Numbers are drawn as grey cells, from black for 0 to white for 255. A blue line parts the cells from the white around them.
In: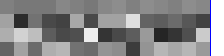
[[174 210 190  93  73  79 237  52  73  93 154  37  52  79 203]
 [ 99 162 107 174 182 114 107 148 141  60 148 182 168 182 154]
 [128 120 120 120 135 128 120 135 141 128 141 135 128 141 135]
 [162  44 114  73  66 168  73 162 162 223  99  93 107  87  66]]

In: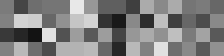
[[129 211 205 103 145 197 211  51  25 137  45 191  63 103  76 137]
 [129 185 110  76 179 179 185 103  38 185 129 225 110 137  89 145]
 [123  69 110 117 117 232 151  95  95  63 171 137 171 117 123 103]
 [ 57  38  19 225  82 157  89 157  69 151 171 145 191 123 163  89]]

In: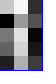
[[200 247  47]
 [119 226   8]
 [ 98 212  24]
 [ 31 175  61]
 [  0 154  83]]

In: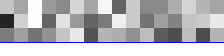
[[ 36 208 253 100 226 153 100 123 239 202 115 159 131 196 202 233]
 [196 165 253 153 137 214 165 246 100 202 137 137 173 214 181 165]
 [123 159 115 145 196 233  84 181 173 145 189  92  78 189  78 181]]

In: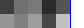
[[150 128 157  70 192]
 [ 63 113 121  43  84]]

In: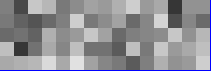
[[169 176 183 218 169 225 162 134 121  91 127 176 146 154 206]
 [106 114  98 176 140 154 199 162 106 127 134 140 199 146 183]
 [121  98  84 106 127 206 121 140 162 106 134 212  78 134 106]
 [127  72 199 183 121 140 162 154 176 206 154 169  54 146 146]
 [191  54 114 169 134 191 114 114  91 191 121 199 154 169 191]]

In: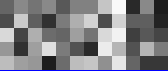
[[ 76 203  95  49 123 175 210  76 210  95  95  35]
 [189 159 151  29 108 189 197 144 230 101  55  55]
 [101 137 116 137  88 129 129 197 249  41 137  29]
 [217  69 175 108 101 159 116 217 242  63  88  69]
 [151  49 159 223 123  82  41 236 181  82 181 123]]
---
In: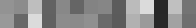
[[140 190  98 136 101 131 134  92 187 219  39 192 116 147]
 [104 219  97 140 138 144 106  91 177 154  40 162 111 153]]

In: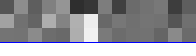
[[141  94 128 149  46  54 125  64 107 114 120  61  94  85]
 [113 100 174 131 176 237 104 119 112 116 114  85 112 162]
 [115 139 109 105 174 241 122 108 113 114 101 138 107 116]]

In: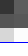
[[ 93  52]
 [ 88  84]
 [252 215]]

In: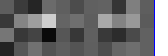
[[ 59  37 107  95  76  96  98  53 127  94  93]
 [132 158 206 100 111  94 169 131 153  91  56]
 [ 56  68  10  86  55  96  57  44  74  97 118]
 [ 86 113  83  94  84  95  77 102 110  97  35]]

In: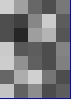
[[160 103  78 120 208]
 [ 64 135 204  92  78]
 [ 38 158 180  85  78]
 [ 88  93  77 132 202]
 [145  96  77 128 205]
 [173 208 117  77 102]
 [ 97 141  76  93 196]]

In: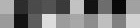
[[ 45  74  82  58 194  19 109   9 161 180]
 [ 19  93 220 156 167 141 191 128 210 155]]

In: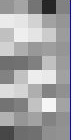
[[164 116  38 129 148]
 [229 210 162 149 234]
 [238 228 204 156 192]
 [174 152 158 149 209]
 [113 128 193 155 111]
 [193 237 233 161 130]
 [212 174 131 144 221]
 [127 194 245 163 115]
 [150 162 131 144 178]
 [109 112 143 146  71]]

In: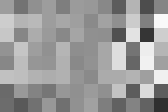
[[115 144 157 126 155 152 136  92 180  77 133 157]
 [180 185 157 167 159 138 162 144 204 128 249 205]
 [134 172 154 136 165 144 143  80 227  53 206 199]
 [197 158 145 181 142 144 167 222 116 237 181 147]
 [189 150 148 177 137 146 167 222 102 241 160 135]
 [190 178 173 177 149 138 171 171 179 159 240 193]
 [153 131 118 151 144 155 144 195  92 219  93 106]
 [ 89 113 152 112 145 161 126  97 131  98  47 108]]

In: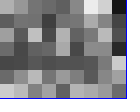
[[151 116 106  95 136 236 209  22 176]
 [115 113  63 114 118 171 132  68  93]
 [ 90 192  74 178  98 121 186  80 159]
 [ 72  97 103 169  72 139 138  40 107]
 [ 73  87  78  82  82  86 122 203  71]
 [142 185 117 154 126  89 135 161 106]
 [186 129 162  97 180 170 154 107 204]]
